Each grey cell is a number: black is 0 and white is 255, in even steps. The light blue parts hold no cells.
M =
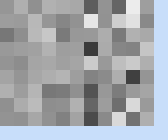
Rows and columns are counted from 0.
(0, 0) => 150
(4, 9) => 202
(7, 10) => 154
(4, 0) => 148
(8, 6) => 75
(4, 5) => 165
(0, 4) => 172
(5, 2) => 167
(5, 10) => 149
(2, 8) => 122
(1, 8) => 206
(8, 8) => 217
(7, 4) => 144
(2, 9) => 177
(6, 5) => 144
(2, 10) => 169
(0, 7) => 147
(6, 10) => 165
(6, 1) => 157
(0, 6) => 93
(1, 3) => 150
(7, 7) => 157
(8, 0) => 147
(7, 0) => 144
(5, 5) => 158
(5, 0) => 164
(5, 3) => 174
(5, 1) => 149
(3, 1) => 158
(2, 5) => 152
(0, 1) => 175
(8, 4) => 129

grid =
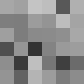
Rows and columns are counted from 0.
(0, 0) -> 167
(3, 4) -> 154
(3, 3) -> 131
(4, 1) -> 58
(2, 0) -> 159
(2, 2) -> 138
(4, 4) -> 63
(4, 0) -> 142
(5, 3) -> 156
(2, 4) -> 143
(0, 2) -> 196

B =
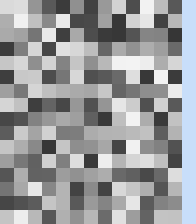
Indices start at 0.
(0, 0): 218
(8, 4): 169
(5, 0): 62
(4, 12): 214
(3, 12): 106
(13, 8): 216
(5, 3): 77
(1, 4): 233
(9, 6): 172
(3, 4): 224
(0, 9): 77
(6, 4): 177
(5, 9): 222
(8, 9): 242
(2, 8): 55
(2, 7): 58
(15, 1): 237
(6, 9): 118
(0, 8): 211
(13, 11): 85
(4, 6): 143
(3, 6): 189
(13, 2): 231
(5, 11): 242
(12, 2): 98
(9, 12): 179
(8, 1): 82
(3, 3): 71
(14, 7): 132
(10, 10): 141
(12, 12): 221
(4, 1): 214

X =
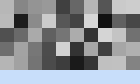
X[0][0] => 183
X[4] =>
[181, 162, 116, 75, 61, 26, 53, 192, 193, 131]
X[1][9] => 71
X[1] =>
[186, 28, 139, 203, 87, 67, 214, 17, 97, 71]
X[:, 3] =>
[153, 203, 96, 76, 75]
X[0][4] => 64
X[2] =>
[80, 106, 170, 96, 117, 172, 51, 213, 196, 113]
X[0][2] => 148
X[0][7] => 85
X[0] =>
[183, 134, 148, 153, 64, 103, 182, 85, 202, 205]
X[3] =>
[110, 163, 119, 76, 210, 51, 167, 63, 166, 176]

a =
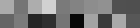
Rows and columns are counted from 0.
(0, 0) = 171
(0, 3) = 209
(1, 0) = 101
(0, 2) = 173
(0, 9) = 79
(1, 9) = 87

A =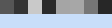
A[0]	86
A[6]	118
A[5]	167

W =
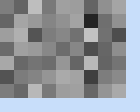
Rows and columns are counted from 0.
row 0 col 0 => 126
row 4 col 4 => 150
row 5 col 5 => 163
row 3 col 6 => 78
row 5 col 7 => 125
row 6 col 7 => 148
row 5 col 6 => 63
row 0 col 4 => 160
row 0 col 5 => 157
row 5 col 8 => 138
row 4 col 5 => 101
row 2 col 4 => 135
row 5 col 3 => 149
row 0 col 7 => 144
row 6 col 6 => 103
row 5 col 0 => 83
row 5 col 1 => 124
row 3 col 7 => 102
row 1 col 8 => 145
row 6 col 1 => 104

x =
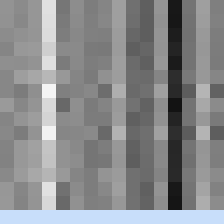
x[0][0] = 147
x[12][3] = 181
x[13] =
[151, 134, 149, 225, 113, 139, 125, 136, 159, 112, 96, 147, 24, 116, 164, 130]
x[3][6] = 122
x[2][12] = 29
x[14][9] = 113
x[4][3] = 223
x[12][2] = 168
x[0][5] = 141
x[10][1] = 152
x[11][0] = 130
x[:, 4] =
[118, 122, 125, 138, 123, 152, 128, 104, 139, 134, 146, 146, 153, 113, 105]
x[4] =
[143, 142, 147, 223, 123, 137, 125, 128, 158, 107, 96, 151, 27, 115, 153, 123]
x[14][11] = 142
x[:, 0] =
[147, 146, 140, 133, 143, 135, 135, 154, 133, 136, 131, 130, 137, 151, 152]
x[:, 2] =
[150, 150, 149, 154, 147, 167, 143, 148, 157, 147, 161, 159, 168, 149, 148]
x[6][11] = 160
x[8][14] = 152
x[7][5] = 143
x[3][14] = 151
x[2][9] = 103
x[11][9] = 94
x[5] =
[135, 158, 167, 183, 152, 133, 123, 145, 157, 109, 107, 133, 45, 121, 152, 134]
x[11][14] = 151
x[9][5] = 135
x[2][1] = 145
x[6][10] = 112
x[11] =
[130, 152, 159, 194, 146, 141, 117, 119, 150, 94, 108, 137, 40, 112, 151, 126]
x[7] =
[154, 135, 148, 217, 104, 143, 123, 132, 153, 114, 98, 142, 19, 115, 168, 139]

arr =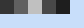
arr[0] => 52
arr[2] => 192
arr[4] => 30
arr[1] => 96

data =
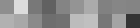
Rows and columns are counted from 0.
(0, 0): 142
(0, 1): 220
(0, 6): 171
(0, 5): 148
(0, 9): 132
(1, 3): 110

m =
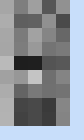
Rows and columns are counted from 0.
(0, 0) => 166
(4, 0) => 186
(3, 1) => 125
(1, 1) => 95
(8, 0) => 179
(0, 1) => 126
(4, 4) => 88
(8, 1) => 66
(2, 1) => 123
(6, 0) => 172
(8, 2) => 73
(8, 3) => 60
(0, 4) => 145
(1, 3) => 144
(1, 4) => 74
